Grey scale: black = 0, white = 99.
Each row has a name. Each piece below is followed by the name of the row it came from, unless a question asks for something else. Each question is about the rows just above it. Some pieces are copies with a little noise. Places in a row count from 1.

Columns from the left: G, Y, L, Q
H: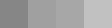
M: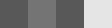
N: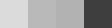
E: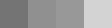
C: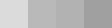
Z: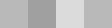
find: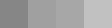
H
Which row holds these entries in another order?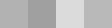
C
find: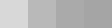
C
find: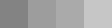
H

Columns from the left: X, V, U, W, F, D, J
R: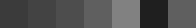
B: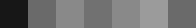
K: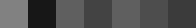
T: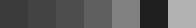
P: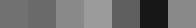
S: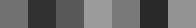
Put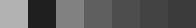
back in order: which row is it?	T
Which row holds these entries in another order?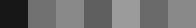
P
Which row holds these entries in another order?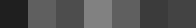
R
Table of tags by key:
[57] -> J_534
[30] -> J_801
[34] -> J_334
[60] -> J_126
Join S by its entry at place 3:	J_334

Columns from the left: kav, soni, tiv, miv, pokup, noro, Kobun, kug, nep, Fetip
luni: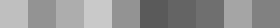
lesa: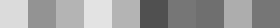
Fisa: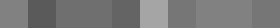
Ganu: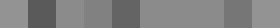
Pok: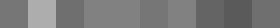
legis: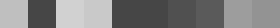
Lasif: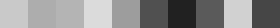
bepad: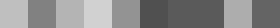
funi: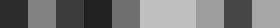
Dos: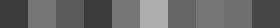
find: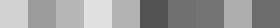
lesa
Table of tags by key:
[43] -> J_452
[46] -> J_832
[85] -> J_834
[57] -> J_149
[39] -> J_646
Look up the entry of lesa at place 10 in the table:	J_832
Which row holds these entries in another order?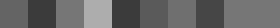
Dos
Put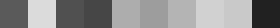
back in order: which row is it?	Lasif
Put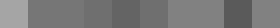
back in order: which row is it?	Fisa

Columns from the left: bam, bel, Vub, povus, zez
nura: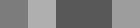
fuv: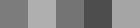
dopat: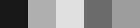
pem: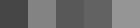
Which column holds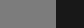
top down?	bam
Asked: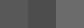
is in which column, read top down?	povus
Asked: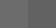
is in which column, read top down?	povus
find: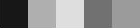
dopat

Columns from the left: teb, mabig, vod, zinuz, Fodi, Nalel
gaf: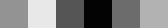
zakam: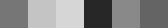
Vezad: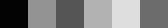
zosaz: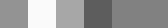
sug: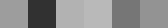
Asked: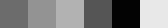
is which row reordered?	gaf
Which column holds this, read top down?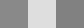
Fodi
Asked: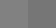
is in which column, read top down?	Fodi
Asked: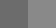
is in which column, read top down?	Fodi
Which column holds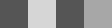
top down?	vod

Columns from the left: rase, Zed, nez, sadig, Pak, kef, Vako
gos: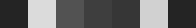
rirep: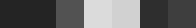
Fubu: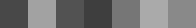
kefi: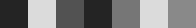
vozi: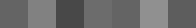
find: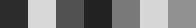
kefi
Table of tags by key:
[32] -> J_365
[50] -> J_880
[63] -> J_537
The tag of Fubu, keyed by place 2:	J_537
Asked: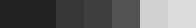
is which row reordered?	gos

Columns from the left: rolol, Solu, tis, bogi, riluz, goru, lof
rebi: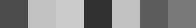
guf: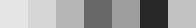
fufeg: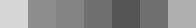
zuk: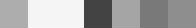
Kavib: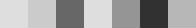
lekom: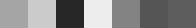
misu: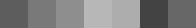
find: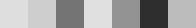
Kavib
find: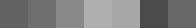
misu

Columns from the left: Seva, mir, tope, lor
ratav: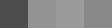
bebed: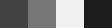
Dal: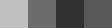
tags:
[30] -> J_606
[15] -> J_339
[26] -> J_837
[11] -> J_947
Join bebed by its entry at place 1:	J_837
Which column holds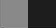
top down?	lor
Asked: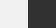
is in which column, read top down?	tope

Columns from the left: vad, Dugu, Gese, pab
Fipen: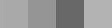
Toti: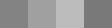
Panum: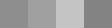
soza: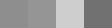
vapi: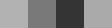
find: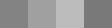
Toti
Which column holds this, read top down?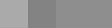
vad
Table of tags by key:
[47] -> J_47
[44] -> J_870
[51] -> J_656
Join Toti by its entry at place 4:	J_47
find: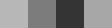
vapi
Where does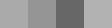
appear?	Fipen

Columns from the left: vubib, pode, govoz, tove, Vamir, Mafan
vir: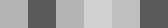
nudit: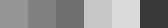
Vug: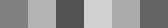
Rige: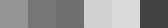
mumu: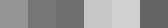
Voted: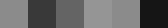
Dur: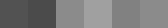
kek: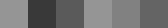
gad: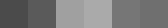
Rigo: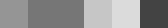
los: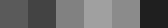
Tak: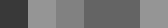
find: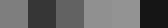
Voted
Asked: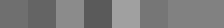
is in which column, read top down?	govoz
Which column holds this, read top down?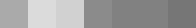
Vamir
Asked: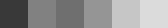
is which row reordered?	nudit
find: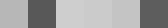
vir
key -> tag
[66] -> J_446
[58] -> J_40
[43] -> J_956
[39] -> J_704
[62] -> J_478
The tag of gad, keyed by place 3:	J_478
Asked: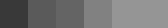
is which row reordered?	kek

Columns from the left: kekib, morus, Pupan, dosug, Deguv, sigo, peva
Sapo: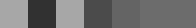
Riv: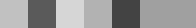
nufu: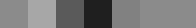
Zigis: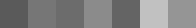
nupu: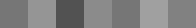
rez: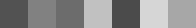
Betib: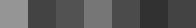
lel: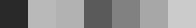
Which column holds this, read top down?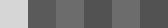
Pupan
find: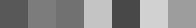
rez
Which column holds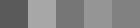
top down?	morus
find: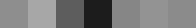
nufu
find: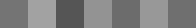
nupu
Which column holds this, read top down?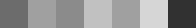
sigo

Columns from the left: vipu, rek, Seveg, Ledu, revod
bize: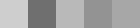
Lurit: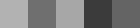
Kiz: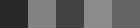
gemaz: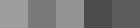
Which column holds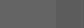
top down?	revod
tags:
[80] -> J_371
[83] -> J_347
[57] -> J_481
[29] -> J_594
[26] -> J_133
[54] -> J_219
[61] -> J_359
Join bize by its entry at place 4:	J_481

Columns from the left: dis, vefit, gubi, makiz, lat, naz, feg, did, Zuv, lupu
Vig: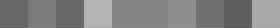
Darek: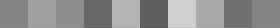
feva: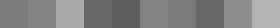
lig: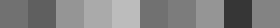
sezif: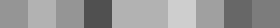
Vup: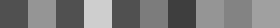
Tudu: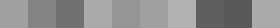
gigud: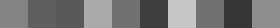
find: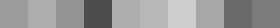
sezif
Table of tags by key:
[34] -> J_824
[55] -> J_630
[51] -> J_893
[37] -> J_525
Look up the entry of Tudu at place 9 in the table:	J_824
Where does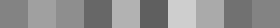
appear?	Darek
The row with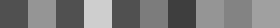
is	Vup
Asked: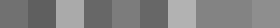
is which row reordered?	Vig
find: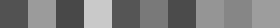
Vup
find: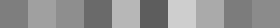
Darek

